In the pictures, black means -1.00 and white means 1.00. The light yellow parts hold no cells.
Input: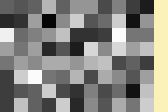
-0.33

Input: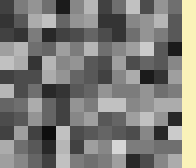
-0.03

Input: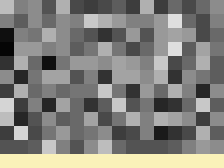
0.00

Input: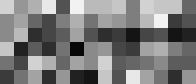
0.18

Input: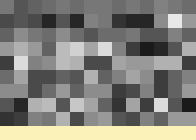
-0.33

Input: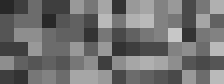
-0.51

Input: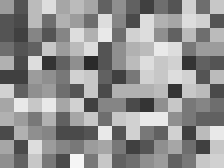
-0.34
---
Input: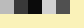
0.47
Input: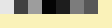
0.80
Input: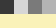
-0.56
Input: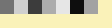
-0.10
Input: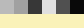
0.46
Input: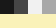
-0.81
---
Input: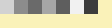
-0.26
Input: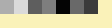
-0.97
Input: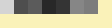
-0.59
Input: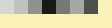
-0.06
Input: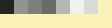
0.43
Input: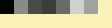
-0.17
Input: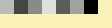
-0.28
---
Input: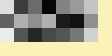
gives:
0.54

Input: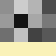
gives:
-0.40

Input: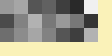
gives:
0.88

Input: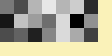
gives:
-0.66

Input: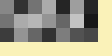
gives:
-0.71

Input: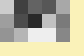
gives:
0.32
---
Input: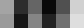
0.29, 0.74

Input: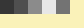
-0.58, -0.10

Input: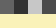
-0.22, -0.41

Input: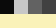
-0.92, -0.49

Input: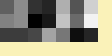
-0.25, -0.71

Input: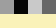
0.24, -0.19
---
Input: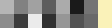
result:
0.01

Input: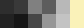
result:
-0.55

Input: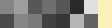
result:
0.24

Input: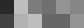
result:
0.49

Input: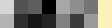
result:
-0.35

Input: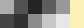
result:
-0.36

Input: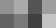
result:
0.33
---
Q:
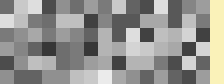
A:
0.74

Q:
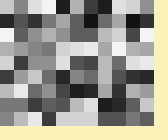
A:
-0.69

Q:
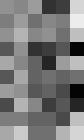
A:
-0.02

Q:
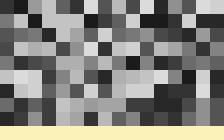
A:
-0.06

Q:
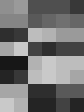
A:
0.04

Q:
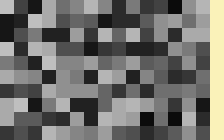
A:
-0.83

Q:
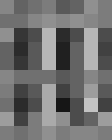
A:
-0.12

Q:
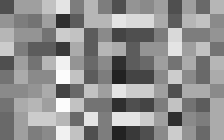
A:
0.16

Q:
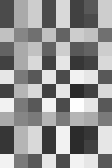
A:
-0.41
